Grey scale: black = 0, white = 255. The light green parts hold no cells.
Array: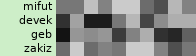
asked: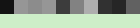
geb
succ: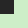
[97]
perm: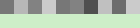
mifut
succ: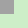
[28]
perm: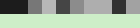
devek
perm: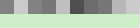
mifut
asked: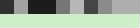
devek

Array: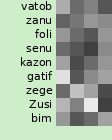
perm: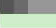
foli
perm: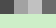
zege
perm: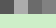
vatob
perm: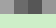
bim

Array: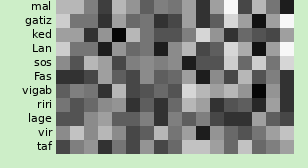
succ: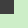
[183]
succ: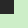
[159]
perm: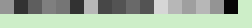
vigab
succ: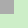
[18]

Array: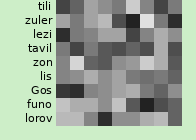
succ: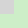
[99]
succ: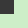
[45]
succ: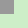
[204]
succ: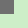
[122]

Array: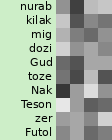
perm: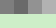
mig
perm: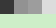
Nak
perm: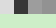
Nak
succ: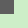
[106]
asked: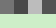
toze
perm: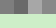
Futol
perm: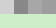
zer

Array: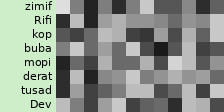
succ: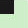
[86]
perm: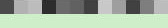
Dev
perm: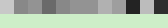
Rifi
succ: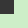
[158]
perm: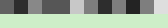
zimif
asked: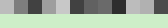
Dev
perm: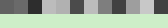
Dev

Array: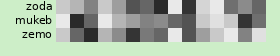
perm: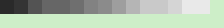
zoda
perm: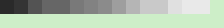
zemo
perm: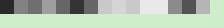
zoda
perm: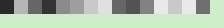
mukeb

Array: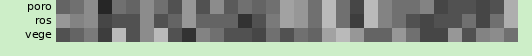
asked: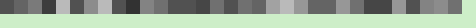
vege
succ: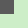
[112]
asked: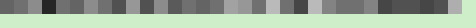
poro
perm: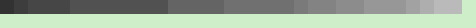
ros

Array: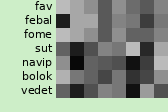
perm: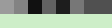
vedet
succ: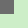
[89]
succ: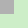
[119]

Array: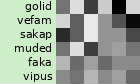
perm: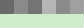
vipus
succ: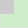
[1]
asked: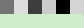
golid

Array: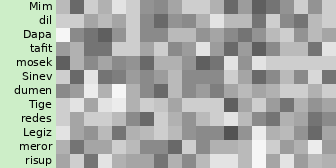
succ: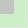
[165]
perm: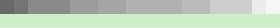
meror
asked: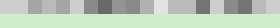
dil
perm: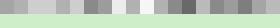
dumen
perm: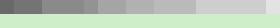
redes
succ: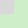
[116]
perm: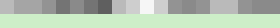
Dapa

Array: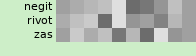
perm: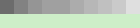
rivot
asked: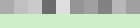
rivot
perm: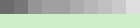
zas
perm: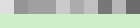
zas
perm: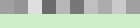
zas

